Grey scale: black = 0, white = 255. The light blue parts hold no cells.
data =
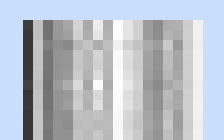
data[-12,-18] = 61
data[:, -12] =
[168, 173, 196, 182, 183, 178, 166, 180, 176, 189, 190, 185]
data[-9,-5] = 145
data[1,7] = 228
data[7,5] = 199
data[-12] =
[61, 191, 113, 153, 166, 211, 168, 236, 174, 252, 228, 208, 156, 139, 173, 176, 205, 240]
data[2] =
[55, 197, 128, 143, 136, 183, 196, 173, 191, 240, 207, 194, 170, 156, 201, 152, 205, 238]
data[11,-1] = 240
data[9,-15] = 146
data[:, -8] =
[228, 227, 207, 220, 219, 223, 231, 221, 224, 215, 212, 217]
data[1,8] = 178
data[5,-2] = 206
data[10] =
[55, 197, 123, 145, 142, 187, 190, 185, 188, 246, 212, 195, 167, 151, 197, 155, 205, 238]
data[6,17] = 239
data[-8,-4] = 188
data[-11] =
[57, 191, 114, 152, 160, 207, 173, 228, 178, 252, 227, 208, 156, 141, 179, 172, 206, 240]
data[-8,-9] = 249
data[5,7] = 219
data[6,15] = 179
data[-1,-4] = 190
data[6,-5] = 138
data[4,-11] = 207
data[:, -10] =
[174, 178, 191, 183, 183, 181, 172, 181, 179, 186, 188, 184]
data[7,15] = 166
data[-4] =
[57, 193, 115, 149, 158, 205, 176, 223, 179, 251, 224, 206, 159, 143, 180, 169, 206, 241]
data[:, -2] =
[205, 206, 205, 207, 206, 206, 204, 206, 206, 206, 205, 206]
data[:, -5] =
[139, 141, 156, 145, 147, 144, 138, 145, 143, 149, 151, 148]
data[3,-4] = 188
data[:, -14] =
[166, 160, 136, 150, 150, 154, 172, 152, 158, 144, 142, 146]

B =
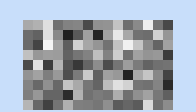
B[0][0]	169
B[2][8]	114
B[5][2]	126
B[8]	[181, 104, 65, 116, 176, 127, 125, 118, 143, 91, 102, 91, 218, 112, 140]
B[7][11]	144
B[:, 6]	[74, 160, 166, 130, 101, 202, 118, 113, 125]
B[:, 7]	[145, 35, 149, 191, 141, 96, 100, 123, 118]
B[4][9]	117
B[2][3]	161
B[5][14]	67
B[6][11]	117
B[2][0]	106
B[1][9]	232
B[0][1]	177
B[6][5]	169
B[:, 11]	[138, 113, 197, 161, 123, 169, 117, 144, 91]
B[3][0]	192
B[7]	[126, 151, 101, 101, 43, 178, 113, 123, 117, 174, 112, 144, 162, 120, 96]
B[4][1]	226
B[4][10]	157
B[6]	[132, 104, 144, 104, 196, 169, 118, 100, 189, 225, 210, 117, 113, 132, 41]
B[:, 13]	[116, 209, 100, 152, 112, 136, 132, 120, 112]
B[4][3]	181
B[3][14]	60
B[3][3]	156
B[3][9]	206
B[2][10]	241
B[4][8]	76
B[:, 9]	[195, 232, 194, 206, 117, 152, 225, 174, 91]

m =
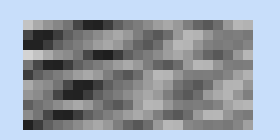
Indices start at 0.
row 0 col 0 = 195
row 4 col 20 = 126
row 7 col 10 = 140
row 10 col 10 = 101
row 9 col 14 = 100
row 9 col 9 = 140
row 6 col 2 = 139
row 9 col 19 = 182
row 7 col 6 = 61
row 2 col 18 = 128
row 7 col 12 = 168
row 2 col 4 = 113
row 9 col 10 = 157
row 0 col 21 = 182
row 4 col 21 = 123
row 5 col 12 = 153
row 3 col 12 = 124
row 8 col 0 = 94
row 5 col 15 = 150
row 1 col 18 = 150
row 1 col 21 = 126
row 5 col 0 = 60
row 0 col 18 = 88
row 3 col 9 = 60
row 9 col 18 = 181
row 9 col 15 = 88
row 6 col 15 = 116
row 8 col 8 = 101
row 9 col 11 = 169
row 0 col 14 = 168
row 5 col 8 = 126
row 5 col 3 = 124
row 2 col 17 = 150
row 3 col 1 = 195
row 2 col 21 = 120
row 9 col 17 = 153
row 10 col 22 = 160

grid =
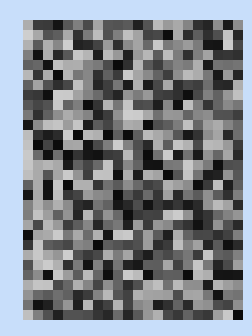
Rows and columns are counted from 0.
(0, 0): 173
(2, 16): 155
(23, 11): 56
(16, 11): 105
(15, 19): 33
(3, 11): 152
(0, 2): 58
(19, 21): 149
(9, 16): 100
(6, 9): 118
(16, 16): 140
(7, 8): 60
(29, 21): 10
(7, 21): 192
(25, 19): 21
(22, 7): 10
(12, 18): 185
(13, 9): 62
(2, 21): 72
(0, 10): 90
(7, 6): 130
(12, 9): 205
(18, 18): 146
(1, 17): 94
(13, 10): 185
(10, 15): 124
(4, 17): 174
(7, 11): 124
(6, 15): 46
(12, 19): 181
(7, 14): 60
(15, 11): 28
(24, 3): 177
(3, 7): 29
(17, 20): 48
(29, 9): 106
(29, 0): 191
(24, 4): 48
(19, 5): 37

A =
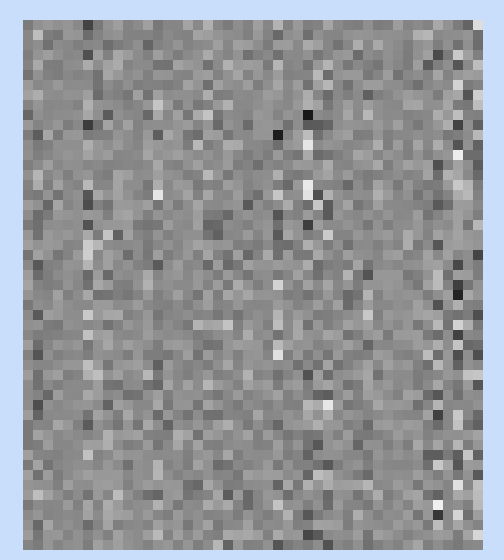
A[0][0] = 123
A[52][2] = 149
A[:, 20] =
[123, 142, 135, 133, 177, 146, 145, 127, 177, 140, 147, 118, 172, 153, 155, 120, 157, 135, 145, 105, 141, 135, 150, 115, 105, 154, 121, 165, 134, 135, 195, 147, 149, 147, 166, 132, 144, 136, 133, 133, 174, 135, 139, 166, 115, 134, 124, 92, 169, 140, 136, 169, 100]
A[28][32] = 106
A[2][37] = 139
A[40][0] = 121
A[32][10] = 158
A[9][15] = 160
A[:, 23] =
[159, 153, 142, 129, 154, 151, 126, 141, 143, 152, 148, 149, 136, 136, 111, 140, 139, 111, 143, 138, 143, 133, 123, 131, 148, 140, 126, 147, 134, 143, 144, 139, 151, 149, 144, 131, 149, 138, 136, 165, 142, 127, 128, 139, 138, 152, 141, 133, 132, 135, 129, 158, 130]
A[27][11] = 131
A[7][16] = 143
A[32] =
[157, 108, 134, 150, 143, 150, 119, 147, 166, 144, 158, 148, 142, 124, 152, 156, 150, 131, 114, 117, 149, 158, 153, 151, 125, 185, 159, 145, 148, 131, 137, 145, 159, 144, 102, 136, 135, 140, 142, 156, 150, 174, 141, 196, 104, 109]
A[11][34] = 127
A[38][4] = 142
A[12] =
[141, 122, 128, 144, 143, 143, 173, 151, 142, 154, 140, 133, 158, 152, 145, 148, 124, 184, 125, 136, 172, 169, 137, 136, 131, 110, 148, 155, 230, 139, 148, 144, 134, 137, 143, 173, 127, 156, 129, 164, 135, 173, 141, 84, 146, 98]
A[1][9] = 147
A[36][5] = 138
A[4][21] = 153
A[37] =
[139, 131, 104, 157, 138, 137, 168, 156, 136, 141, 112, 115, 144, 158, 127, 146, 143, 145, 131, 119, 136, 154, 130, 138, 147, 161, 128, 142, 128, 100, 93, 137, 156, 129, 158, 153, 141, 129, 161, 156, 108, 87, 144, 112, 143, 140]
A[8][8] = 144
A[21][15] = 139
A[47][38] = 159
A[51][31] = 143
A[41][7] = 139
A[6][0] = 154
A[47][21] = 153
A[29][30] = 126
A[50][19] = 121
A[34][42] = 148
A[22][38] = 173
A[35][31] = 141
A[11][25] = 28
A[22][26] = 109
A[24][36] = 141
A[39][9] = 125
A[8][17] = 120
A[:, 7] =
[121, 131, 137, 159, 142, 114, 115, 108, 147, 143, 113, 127, 151, 149, 138, 130, 134, 166, 130, 150, 146, 123, 182, 136, 141, 156, 167, 113, 154, 154, 141, 157, 147, 145, 155, 190, 157, 156, 139, 162, 145, 139, 158, 131, 134, 152, 155, 153, 131, 139, 133, 145, 160]
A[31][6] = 193
